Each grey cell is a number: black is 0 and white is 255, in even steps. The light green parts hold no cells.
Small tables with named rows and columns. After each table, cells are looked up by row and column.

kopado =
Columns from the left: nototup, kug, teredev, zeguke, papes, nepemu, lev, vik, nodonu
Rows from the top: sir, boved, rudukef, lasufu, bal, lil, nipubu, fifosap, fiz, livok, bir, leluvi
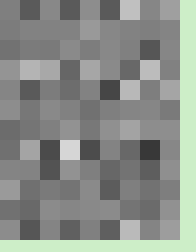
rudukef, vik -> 86
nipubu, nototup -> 108
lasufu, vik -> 188
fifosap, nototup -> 112
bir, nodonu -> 145
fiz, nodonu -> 143
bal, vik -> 126
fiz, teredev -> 83
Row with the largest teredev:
lasufu

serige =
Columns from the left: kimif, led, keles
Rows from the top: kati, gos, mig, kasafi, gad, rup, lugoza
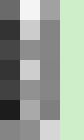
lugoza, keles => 214
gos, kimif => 51
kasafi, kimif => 52
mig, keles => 133
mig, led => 141
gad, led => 145
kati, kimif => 106
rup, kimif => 28
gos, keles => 132
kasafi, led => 206
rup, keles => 127
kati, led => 244
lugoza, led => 142
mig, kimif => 70
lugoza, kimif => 133
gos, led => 204

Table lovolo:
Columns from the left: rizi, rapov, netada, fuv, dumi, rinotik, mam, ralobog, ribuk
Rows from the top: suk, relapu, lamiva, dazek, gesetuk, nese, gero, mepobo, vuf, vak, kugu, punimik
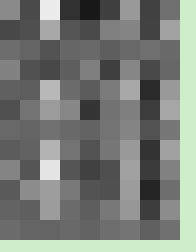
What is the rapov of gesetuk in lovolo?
93
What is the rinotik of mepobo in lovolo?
119
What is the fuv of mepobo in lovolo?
115
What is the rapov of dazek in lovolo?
81
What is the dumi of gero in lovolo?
99
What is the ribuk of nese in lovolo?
166
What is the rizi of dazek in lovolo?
130
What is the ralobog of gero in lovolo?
82
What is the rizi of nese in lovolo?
80
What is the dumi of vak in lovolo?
83
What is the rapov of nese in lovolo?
115
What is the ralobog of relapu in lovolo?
66
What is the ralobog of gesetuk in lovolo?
42
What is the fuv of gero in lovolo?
105
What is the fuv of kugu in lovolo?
108
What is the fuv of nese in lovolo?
135
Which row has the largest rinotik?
relapu

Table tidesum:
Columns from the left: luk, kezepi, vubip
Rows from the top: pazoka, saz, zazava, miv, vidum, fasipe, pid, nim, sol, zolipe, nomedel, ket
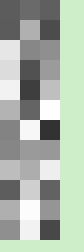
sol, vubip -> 238
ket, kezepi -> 242
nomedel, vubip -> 149
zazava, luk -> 230
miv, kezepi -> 81
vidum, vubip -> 191
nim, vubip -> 152
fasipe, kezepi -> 100
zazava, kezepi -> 135
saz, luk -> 91
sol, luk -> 189
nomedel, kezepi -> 252
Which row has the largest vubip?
fasipe

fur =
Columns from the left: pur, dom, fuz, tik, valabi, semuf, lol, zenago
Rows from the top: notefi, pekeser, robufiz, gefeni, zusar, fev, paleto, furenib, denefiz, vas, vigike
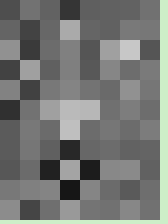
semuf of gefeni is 134
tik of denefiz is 164
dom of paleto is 120
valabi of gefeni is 88
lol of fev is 125
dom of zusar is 65
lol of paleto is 108
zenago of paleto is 124
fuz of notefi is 98
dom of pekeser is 67
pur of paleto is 91
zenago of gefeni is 122
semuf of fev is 112
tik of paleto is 191
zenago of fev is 109

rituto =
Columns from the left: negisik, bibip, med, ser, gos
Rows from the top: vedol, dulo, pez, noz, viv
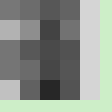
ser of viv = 83
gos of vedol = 213
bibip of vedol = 108
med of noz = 71
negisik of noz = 117
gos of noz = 213
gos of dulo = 213
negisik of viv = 193

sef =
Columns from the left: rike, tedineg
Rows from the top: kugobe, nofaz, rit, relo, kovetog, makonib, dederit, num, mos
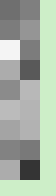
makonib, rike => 187
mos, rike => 172
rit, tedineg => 124
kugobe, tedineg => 127
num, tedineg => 121
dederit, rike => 164
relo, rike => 172
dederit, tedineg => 178
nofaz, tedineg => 149
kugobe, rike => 111
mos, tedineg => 52
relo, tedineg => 89
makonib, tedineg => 180
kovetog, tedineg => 184
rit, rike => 244
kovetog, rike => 139
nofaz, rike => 124

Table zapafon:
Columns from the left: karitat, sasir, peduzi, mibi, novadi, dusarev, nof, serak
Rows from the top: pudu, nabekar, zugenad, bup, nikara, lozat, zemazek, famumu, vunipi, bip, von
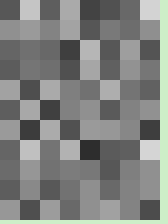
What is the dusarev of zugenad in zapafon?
87
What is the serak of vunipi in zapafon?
144
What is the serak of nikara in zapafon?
97
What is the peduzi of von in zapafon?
156
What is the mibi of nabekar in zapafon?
163
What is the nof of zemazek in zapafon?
135
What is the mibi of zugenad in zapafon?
63
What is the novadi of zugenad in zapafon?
182
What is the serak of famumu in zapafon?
213
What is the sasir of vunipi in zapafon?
150
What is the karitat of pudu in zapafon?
87
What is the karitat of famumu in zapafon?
101
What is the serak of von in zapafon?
76
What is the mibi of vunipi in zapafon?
124
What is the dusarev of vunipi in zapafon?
87
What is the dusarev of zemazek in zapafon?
151
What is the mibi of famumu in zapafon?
178
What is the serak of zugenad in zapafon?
84
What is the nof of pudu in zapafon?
104
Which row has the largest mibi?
famumu

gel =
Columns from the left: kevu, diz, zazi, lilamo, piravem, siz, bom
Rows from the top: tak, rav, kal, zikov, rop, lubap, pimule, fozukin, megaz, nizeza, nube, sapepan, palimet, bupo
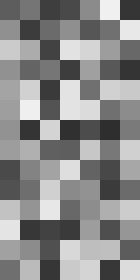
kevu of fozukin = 157
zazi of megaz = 163
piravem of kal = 213
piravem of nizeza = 146
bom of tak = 53
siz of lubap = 112
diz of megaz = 131
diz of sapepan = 55
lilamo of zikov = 61
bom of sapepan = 150
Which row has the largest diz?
lubap

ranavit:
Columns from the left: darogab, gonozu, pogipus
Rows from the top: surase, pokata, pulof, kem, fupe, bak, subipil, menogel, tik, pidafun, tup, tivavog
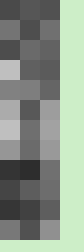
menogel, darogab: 150
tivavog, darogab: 120
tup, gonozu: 65
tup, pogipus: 94
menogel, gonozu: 107
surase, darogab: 74
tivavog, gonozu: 81
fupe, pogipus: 101
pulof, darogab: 77
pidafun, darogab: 69
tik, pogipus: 112
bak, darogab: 171
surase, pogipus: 81
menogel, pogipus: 153
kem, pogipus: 91
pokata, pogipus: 112

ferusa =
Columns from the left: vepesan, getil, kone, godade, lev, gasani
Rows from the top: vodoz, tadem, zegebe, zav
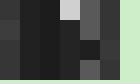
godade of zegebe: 36
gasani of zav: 53
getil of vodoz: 33
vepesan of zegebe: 54
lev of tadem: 89
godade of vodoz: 208
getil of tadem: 33
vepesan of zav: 54
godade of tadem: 36
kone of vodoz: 28
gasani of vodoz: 53
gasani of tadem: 53
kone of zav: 28
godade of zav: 36
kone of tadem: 28
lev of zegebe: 31
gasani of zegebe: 57
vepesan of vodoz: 54

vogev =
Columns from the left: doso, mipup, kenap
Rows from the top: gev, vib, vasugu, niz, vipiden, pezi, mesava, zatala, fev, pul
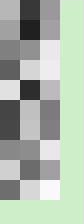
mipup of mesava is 196
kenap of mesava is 127
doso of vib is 161
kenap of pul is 249
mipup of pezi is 192
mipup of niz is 214
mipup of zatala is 141
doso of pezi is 69

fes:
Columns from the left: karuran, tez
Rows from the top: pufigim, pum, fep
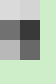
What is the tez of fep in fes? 104
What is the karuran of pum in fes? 113
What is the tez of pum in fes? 57
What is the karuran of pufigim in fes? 218
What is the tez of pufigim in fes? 212
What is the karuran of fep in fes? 184
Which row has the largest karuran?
pufigim

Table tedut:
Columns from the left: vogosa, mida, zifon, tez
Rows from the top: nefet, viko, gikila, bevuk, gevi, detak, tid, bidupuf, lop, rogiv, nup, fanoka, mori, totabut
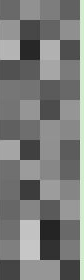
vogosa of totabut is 68
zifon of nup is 90
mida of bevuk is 91
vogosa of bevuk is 81
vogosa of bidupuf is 165
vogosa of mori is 127
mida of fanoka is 194
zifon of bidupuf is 144
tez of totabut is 62
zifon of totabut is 150
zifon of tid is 145
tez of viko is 143
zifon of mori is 49
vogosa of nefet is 105
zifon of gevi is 91
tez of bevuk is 123

